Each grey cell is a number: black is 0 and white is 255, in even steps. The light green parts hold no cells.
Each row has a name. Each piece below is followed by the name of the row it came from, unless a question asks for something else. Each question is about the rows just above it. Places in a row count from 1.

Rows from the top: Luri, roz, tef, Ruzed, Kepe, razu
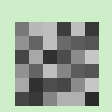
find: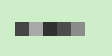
tef
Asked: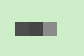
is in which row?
Kepe

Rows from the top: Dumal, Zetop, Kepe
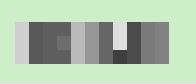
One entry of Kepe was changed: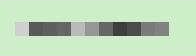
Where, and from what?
4, [95]
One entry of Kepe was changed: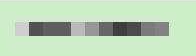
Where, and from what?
2, [89]
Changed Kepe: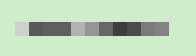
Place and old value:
5, [186]
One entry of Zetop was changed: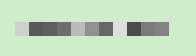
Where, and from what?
6, [150]
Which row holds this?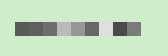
Zetop

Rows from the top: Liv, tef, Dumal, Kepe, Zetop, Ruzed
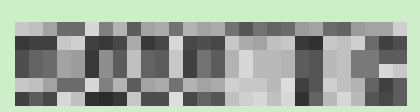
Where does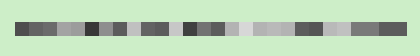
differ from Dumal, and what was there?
18, [185]
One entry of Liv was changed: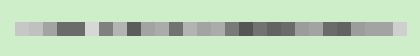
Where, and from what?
16, [114]
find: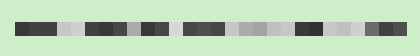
tef
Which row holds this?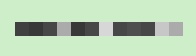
tef

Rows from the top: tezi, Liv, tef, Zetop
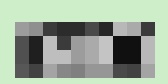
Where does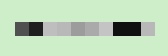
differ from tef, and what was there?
4, [190]
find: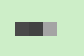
Zetop
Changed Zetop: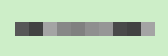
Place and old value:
6, [150]
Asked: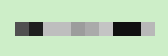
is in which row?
tef
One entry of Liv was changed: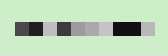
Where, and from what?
1, [80]
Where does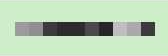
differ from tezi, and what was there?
8, [184]
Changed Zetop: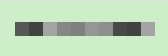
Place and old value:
7, [150]

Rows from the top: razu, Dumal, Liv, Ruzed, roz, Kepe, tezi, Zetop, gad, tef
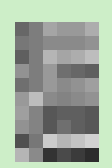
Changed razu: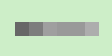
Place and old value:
3, [165]
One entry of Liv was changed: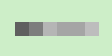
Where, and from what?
5, [173]
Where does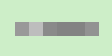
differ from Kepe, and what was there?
5, [138]
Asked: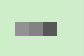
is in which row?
Zetop
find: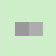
razu
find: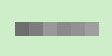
roz

